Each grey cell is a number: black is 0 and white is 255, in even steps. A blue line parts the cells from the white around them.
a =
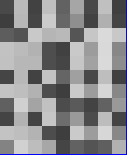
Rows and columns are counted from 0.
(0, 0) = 73
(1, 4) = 103
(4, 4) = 69
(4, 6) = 162
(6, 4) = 62
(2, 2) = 201
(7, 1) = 208
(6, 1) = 190
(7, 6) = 67
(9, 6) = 156
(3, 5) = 201
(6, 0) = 195
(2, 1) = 83
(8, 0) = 68
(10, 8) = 177
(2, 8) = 200
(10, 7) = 95
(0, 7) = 192
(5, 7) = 190
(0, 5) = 166
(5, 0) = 69
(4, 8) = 141
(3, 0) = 194
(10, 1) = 209
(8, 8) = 68
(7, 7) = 98
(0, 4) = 98
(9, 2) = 179

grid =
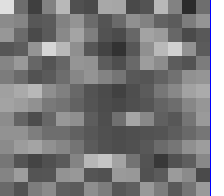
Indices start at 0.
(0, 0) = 224
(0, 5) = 80
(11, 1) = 84
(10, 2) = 164
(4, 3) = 84
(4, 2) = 102
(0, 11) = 184
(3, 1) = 93
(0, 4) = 184
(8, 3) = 103
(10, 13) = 144
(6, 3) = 143
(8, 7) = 78
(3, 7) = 67
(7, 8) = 72
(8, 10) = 136
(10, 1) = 156
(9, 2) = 126
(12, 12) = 155
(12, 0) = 132
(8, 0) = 140
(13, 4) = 95
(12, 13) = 139
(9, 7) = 80
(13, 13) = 117
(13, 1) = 82
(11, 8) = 163
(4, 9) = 105
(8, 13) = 117
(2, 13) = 74
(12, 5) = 152
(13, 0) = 105
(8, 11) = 96
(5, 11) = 98
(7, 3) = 121
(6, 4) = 128
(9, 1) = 146
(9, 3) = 110
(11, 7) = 197
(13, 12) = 89

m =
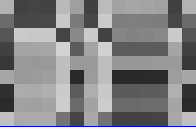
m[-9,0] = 178
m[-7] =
[85, 202, 200, 201, 68, 137, 202, 66, 134, 131, 133, 136, 203, 85]
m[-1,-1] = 192
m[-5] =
[55, 153, 152, 153, 190, 153, 154, 189, 152, 152, 152, 153, 154, 55]
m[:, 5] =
[159, 122, 137, 92, 153, 41, 92, 107, 68]
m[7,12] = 165
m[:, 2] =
[68, 71, 200, 165, 152, 155, 171, 160, 171]
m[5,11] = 42
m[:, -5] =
[166, 127, 131, 91, 152, 41, 90, 106, 66]
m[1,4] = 201
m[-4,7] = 189
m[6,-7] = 201
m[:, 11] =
[161, 124, 136, 92, 153, 42, 93, 108, 68]
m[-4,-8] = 155
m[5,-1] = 167
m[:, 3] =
[66, 72, 201, 166, 153, 158, 175, 163, 171]
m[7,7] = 204
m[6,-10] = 203
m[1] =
[107, 70, 71, 72, 201, 122, 71, 202, 125, 127, 126, 124, 71, 107]
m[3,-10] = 210
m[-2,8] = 107
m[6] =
[47, 172, 171, 175, 203, 92, 174, 201, 91, 90, 92, 93, 176, 48]
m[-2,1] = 161
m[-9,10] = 164
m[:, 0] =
[178, 107, 85, 65, 55, 166, 47, 42, 192]
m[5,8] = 41
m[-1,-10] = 116

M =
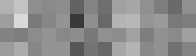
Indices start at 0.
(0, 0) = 178
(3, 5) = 86
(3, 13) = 132
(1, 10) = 149
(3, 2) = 135
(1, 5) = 56
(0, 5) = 98
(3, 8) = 166
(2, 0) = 131
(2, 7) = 144
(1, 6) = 143
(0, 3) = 138
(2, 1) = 126
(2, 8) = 141
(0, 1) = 195
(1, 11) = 154
